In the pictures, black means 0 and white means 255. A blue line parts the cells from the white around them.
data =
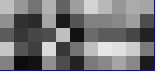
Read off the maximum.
230
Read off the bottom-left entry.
129
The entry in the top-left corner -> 191
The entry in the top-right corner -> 165
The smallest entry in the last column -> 26
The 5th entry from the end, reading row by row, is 122
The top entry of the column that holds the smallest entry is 151
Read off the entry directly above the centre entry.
85
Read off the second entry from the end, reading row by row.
136
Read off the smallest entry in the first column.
91
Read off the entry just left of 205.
224
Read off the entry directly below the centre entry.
115
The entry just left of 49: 144
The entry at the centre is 18
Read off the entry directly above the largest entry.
91
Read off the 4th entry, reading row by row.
177

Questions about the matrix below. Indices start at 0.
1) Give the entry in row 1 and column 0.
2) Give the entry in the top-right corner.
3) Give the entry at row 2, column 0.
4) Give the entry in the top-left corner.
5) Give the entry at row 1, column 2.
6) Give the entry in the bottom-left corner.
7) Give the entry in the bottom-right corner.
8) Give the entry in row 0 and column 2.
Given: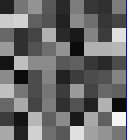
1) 203
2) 124
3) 104
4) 33
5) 96
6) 169
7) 118
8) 147

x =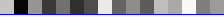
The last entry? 155
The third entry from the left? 149
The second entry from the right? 127
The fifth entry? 113
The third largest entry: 197

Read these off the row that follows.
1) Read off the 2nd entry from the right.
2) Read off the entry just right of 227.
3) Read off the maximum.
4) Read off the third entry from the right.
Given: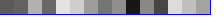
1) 192
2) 206
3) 227
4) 220

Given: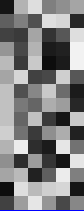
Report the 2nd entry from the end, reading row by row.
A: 72
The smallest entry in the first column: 13
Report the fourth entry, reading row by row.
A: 127
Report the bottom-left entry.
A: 65
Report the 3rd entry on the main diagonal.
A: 165
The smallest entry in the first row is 21
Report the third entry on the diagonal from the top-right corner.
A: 52
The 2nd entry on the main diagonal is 127
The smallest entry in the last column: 21
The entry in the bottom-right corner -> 135
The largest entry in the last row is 230
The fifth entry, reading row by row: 143
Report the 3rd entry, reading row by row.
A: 222

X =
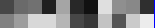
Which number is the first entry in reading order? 71
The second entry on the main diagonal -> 157
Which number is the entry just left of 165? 32
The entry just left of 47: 136
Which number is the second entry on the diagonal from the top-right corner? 202
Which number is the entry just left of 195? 55
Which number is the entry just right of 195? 84

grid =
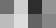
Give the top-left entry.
112
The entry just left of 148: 45
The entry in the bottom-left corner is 188

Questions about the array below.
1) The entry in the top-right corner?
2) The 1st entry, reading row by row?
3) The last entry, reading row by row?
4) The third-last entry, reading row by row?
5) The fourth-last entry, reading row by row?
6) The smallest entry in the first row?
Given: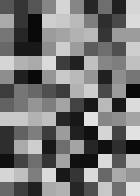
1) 213
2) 85
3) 226
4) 200
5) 79
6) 32

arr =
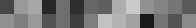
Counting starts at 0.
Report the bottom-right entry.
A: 138
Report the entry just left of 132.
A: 145
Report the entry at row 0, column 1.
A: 153
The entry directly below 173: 180
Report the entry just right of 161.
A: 25
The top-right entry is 89
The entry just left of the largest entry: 173
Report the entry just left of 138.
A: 83
